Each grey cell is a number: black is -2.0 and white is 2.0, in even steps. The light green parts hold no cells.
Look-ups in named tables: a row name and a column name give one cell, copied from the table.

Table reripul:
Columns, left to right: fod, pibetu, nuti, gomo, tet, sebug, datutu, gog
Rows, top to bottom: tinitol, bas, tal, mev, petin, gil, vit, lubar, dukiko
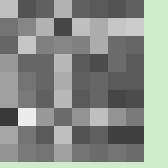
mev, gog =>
-0.6
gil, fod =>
0.5
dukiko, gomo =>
0.5
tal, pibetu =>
1.1
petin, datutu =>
-0.6
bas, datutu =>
1.1
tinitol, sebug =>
-0.6
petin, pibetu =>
-0.2
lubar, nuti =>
-0.6

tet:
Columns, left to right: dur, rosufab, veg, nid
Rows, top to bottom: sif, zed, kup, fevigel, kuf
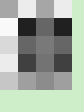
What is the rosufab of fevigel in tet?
-1.0
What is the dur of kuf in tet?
1.1
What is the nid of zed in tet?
-1.5
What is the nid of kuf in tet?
0.5
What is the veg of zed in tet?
-0.4
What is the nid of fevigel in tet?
-1.0
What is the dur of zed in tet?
1.9
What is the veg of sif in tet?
0.6
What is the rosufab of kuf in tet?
0.5
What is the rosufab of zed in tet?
-1.5
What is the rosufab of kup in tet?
-0.4
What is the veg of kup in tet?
-0.1
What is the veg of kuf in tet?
0.2
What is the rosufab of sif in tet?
1.7
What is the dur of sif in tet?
0.6
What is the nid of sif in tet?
1.7

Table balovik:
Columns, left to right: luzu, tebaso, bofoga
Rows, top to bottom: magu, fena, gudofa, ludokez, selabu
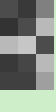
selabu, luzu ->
-1.0
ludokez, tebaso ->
-0.9
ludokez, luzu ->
-1.1
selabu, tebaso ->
-1.0
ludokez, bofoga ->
0.9
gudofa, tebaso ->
1.1
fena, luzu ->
-1.2
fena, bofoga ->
0.9
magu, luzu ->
-0.8
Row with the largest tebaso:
gudofa

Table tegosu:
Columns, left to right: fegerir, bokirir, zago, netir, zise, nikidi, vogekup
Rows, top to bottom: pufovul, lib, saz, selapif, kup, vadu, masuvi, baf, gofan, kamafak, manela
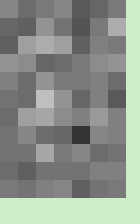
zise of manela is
-0.5
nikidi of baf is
0.1
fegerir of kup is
0.0
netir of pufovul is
0.1
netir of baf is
-0.4
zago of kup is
0.3
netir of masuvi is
0.2
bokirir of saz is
0.5
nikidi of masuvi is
0.4
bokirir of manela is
-0.2

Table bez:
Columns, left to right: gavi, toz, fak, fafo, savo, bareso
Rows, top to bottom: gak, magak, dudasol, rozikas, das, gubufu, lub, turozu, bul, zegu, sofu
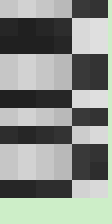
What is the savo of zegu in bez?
-1.1
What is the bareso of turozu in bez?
1.4
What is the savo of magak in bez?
1.4
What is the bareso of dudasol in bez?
1.5
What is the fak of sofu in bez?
-1.3
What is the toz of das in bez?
1.3
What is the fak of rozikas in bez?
1.1
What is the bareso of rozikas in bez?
-1.2
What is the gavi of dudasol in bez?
-1.5
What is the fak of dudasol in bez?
-1.5
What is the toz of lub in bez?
1.3
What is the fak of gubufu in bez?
-1.4
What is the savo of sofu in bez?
1.3
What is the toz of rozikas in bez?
1.3

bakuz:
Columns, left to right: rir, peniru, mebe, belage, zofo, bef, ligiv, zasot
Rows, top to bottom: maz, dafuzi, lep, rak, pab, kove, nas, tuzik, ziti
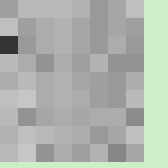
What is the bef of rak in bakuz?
0.8
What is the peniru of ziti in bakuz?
1.1
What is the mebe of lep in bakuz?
0.7
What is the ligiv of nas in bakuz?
0.7
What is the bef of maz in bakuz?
0.4
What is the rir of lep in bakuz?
-1.2
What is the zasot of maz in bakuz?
1.0

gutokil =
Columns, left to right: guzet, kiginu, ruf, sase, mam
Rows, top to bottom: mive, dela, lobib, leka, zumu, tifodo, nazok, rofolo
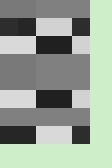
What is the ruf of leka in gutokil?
0.0
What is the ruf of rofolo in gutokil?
1.4
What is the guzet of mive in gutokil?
-0.1
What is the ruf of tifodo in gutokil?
-1.5
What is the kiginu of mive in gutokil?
-0.1
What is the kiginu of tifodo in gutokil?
1.4
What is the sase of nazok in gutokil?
0.0
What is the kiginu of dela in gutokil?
-1.4
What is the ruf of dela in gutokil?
1.3
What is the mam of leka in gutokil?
0.0
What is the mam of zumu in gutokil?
0.0
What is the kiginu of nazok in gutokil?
0.0
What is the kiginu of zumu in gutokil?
-0.1
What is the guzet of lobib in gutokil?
1.4
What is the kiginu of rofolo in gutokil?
-1.4
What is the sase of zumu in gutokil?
0.0
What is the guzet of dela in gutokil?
-1.3

